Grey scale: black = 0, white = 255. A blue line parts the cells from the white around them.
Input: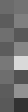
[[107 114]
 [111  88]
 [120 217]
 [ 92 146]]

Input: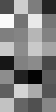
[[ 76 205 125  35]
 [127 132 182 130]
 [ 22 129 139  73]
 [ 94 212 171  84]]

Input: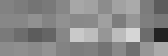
[[130 124 116 121 135 167 162 140 162 170 124  92]
 [122 109  92 101 135 201 189 150 188 214 108  34]]

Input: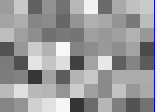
[[156 200  97 146 114 183 242 106 169 192 202]
 [189 159 142 113 121 117 160 152 160 177 152]
 [123  80 228 196 222  65 163 232  96 132  91]
 [186 223 184 181 149 204 159 138 194 151 169]]

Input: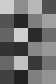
[[205 141 184  79]
 [101 207  42 108]
 [104 193  56 114]]

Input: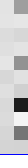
[[227 158]
 [220 215]
 [229 146]
 [223 208]
 [219 244]
 [212 211]]

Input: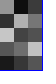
[[150  14  59]
 [198  67  81]
 [ 25  55  85]]
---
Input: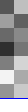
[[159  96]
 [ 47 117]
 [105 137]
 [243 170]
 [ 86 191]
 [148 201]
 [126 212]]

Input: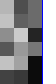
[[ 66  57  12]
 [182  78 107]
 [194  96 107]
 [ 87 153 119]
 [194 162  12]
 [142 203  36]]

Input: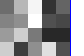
[[206  61 143 224  80]
 [131 143 255  80  71]
 [109 183 245  51 100]
 [155 206 121  40  40]]

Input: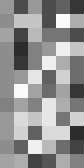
[[141  44 129 152 239 197]
 [141  54 129 239 173 108]
 [163  66 185 117 117  76]
 [152  76 152  76  97  54]
 [141  97 239 185 108  66]
 [141 152 230  97 209 108]
 [129 163 129 230 173 117]
 [163 173  66  85 173 129]
 [141 197 197  76 250 173]
 [152 209  97 218 218  44]
 [152 218 197 230 117 209]
 [141 250 163 108 163  54]]

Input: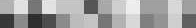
[[ 56 139  46  77 139 187 196 118 178 216 128 148 206  96]
 [178 226 118 226 196 196  86 168 206 237 159 159 216 159]]

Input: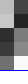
[[199  36]
 [189  68]
 [ 46 124]
 [ 58 136]
 [112 249]]
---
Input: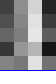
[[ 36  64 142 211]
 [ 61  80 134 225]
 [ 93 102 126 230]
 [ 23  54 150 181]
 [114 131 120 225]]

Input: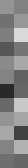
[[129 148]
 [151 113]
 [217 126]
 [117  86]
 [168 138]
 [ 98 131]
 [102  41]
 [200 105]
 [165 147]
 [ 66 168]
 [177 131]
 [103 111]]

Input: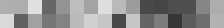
[[173 175 173 224 103 147 189 163 222 185 156  73  70  79  79 134]
 [178 217  96 161 119 131 186 208 198  72 198 100 125  54  92 110]]

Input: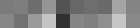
[[132 123 126 109 149  83 103 110 106 165]
 [136 135 114 154 196  49 134 128 143 198]]

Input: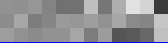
[[ 59 146 144 150 131 113 114 191 118 174 226 212]
 [198 140 167 125 134 154 151 158 145 167 138 133]
 [192 157 145 139 145 146 166 124 156  85  89 104]]

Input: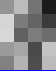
[[ 27 148 187 115]
 [ 59 213 123 100]
 [109 215  97 125]
 [195 154 166  74]
 [187 129 179  78]]
